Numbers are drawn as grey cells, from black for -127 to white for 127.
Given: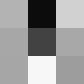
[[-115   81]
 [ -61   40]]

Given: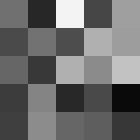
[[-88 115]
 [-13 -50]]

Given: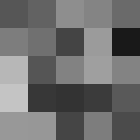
[[-29  14]
 [-15 -59]]

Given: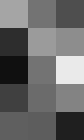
[[-12 -49]
 [ 27  13]]

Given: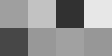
[[ 66 -78]
 [ 24  33]]

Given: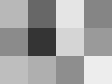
[[-24 101]
 [-75  85]]

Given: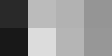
[[59 50]
 [92 53]]
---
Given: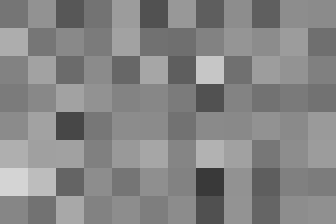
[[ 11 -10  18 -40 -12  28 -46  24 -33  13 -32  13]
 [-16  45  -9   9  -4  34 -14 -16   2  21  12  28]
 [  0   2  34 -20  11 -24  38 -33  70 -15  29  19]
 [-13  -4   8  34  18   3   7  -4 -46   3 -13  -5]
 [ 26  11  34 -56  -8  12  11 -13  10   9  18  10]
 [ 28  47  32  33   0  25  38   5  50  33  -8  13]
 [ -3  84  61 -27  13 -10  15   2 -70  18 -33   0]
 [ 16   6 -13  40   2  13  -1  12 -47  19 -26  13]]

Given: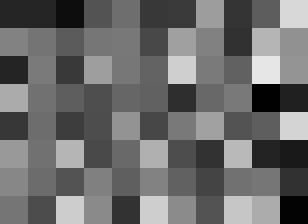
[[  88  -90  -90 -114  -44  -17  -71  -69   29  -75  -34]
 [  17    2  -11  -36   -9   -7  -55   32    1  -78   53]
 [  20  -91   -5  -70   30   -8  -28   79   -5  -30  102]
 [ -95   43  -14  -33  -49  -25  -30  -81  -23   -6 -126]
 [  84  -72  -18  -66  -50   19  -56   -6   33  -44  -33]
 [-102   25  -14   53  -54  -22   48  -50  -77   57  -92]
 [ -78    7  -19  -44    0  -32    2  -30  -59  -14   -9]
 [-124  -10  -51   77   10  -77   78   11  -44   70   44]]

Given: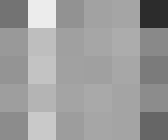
[[-83 -12 108  18  34  37]
 [  9  25  62  32  38  44]
 [ -4  20  67  33  32  39]
 [ 12  30  52  36  41  36]
 [-25  12  73  29  38  36]]

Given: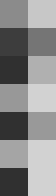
[[ 71  11]
 [-10 -66]
 [ 48 -79]
 [ 82  24]
 [ 25 -79]
 [ 82  37]
 [ 82 -79]]

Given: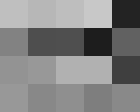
[[-92  63  55  62  72]
 [-30   2 -49 -48 -98]
 [-64  19  24  49  49]
 [  9  24   8  15  -1]]

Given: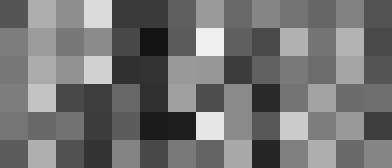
[[ -45  -42   45   14   91  -69  -69  -32   26  -22    6  -12  -25    1]
 [ -53   -2   28   -7   11  -55 -108  -36  111  -32  -54   49  -11   50]
 [ -42   -8   43   18   81  -79  -76   25   23  -67  -30   -6  -19   37]
 [ -17   -2   67  -55  -66  -24  -80   32  -50   10  -86  -11   35  -20]
 [ -66  -10  -23  -13  -67  -35 -100  -97  102   10  -39   75   -2   25]
 [   6  -35   47  -46  -76    3  -55   -6  -27   41  -89    0   46  -21]]

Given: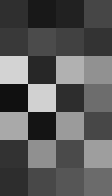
[[ -57  -80 -103  -94]
 [ -76  -70  -52  -62]
 [  17   83  -88   49]
 [ -18 -111   81  -82]
 [ -56   41 -107   27]
 [  30  -77   16  -53]
 [ -20  -82  -55  -41]]
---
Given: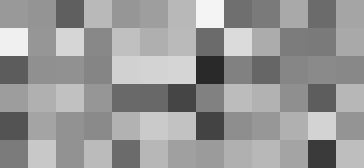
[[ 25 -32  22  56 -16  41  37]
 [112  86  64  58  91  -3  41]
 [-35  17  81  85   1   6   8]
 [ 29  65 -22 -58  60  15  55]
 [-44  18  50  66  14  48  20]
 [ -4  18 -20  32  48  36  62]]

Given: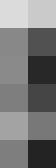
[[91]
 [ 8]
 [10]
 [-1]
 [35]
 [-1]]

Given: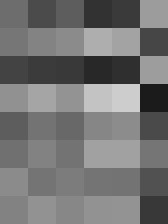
[[-18 -34 -69]
 [ -9  11  35]
 [-60 -70 -80]
 [ 17  19  77]
 [-34 -23  12]
 [-15 -12  33]
 [ 11  -3 -12]
 [  2   7  19]]

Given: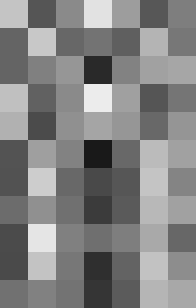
[[ 68  10  29  -1]
 [-27 -24 -32  -8]
 [-27  22   2  38]
 [ 64  10  32 -10]
 [ 49  16  22  21]
 [-44   2 -23  33]
 [-45 -23 -41   4]
 [-19 -15 -37  33]
 [-52   0  -1 -24]
 [-53  -8 -28  13]
 [-14 -12 -36  40]]

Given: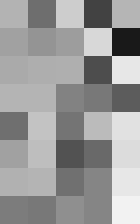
[[  51   77   53]
 [  33   29 -102]
 [  42   47  103]
 [  52    2  -35]
 [ -16  -11   97]
 [  33  -45   92]
 [  49  -15  103]
 [  -3   15  114]]

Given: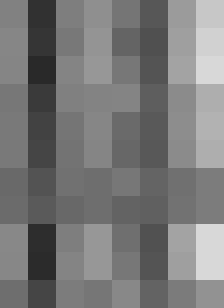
[[  1  -1 -10  27]
 [  6  -7 -27  31]
 [  5   4  -8  35]
 [ -8   0   4  11]
 [ -6 -10 -21  13]
 [ -6 -12 -24  11]
 [-22 -14  -8 -15]
 [-20 -23 -28 -13]
 [  8  -1 -16  35]
 [  7   4  -8  31]
 [-17  -3   8  -4]]

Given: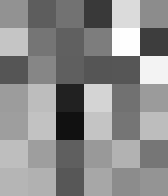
[[  18  -13   91]
 [  69  -31  126]
 [ -42  -32  -41]
 [  28  -94  -14]
 [  30 -110  -10]
 [  62  -32   50]
 [  53  -40   12]]
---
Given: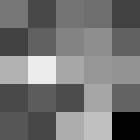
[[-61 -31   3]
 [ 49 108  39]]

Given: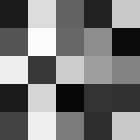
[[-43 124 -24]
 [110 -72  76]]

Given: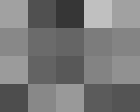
[[  8 -20 -26]
 [ 27 -28 -39]]

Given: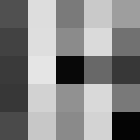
[[ -61   94   11]
 [ -69  101 -119]]

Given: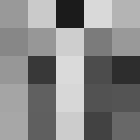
[[  7  23  78]
 [ 23 -71  90]]

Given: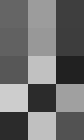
[[-30  24 -66]
 [-40  65 -94]]

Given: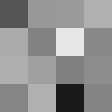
[[ 43   2 103]
 [ 47  31   0]]

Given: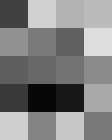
[[ 17  -5 -31]
 [-32 -23 -12]]
